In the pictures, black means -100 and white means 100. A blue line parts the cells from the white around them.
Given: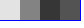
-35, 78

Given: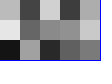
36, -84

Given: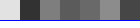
-45, 77

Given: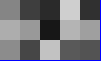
-62, 10

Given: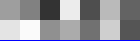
-22, 79

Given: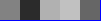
-20, 2

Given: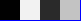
53, -99

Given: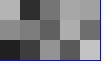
26, -75
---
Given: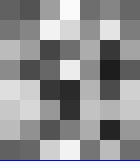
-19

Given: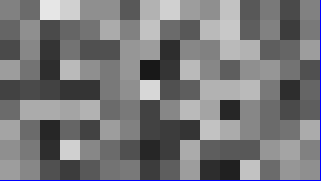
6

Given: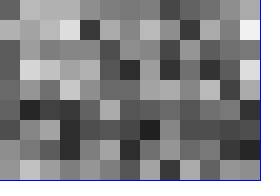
51

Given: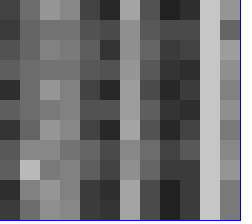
-15

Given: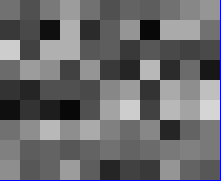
-32

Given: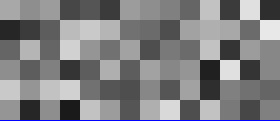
-70

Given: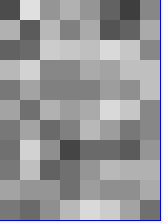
-17

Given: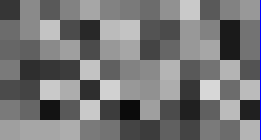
30
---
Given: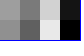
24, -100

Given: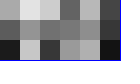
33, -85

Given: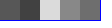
-32, -14

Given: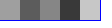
25, 56

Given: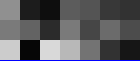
13, -83

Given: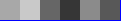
32, -31
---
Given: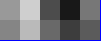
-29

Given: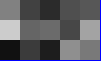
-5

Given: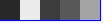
29

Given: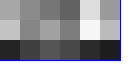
-77

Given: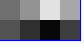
-51

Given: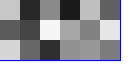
-3
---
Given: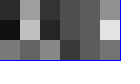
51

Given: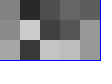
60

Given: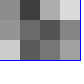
-17

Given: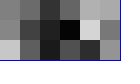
-49

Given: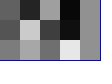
59

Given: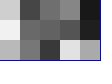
-18

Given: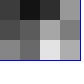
-29

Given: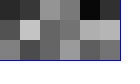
54
